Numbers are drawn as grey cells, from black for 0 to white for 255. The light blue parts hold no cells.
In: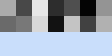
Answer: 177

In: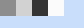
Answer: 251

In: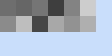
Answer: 175

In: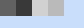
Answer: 186

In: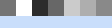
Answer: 137

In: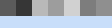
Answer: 143
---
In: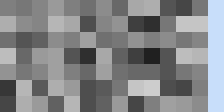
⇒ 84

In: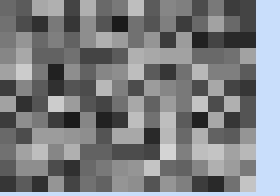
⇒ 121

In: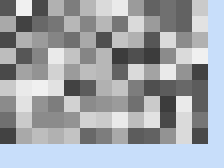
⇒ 112

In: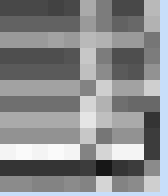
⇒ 72

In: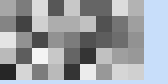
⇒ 101

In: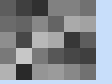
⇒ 129
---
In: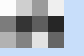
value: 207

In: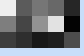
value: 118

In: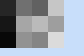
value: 112

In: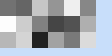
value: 149

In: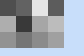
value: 98

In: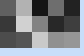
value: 21

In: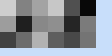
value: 199

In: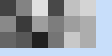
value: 72

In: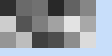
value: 40
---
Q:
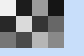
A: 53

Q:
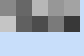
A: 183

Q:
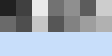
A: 234

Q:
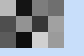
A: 55

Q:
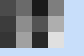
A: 83

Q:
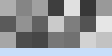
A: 97

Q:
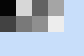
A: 98

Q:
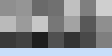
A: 199
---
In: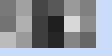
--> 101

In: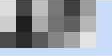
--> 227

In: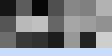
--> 207

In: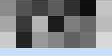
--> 215

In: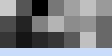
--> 105

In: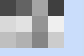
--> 205

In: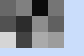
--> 156

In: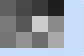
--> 169
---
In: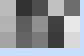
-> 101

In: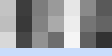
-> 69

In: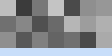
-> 88

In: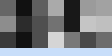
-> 17

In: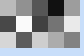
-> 92

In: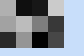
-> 149

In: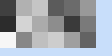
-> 135

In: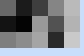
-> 140

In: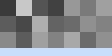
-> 92
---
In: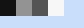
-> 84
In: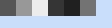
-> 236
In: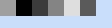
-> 59
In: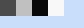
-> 8
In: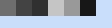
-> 48
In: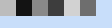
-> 137
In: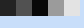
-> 8
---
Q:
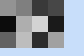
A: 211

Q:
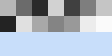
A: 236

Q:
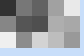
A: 174

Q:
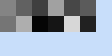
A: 215

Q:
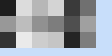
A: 79

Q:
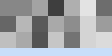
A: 212

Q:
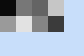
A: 133

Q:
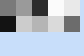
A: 218
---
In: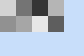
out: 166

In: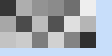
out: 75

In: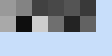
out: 14

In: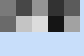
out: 196

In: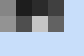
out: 78

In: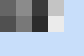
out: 120

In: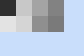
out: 213

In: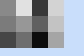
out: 151

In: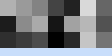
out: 139

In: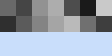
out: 91
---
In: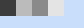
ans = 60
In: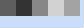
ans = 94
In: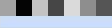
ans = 163
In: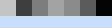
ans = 196
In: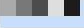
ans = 170
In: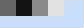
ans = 102
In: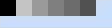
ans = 1
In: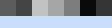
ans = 92
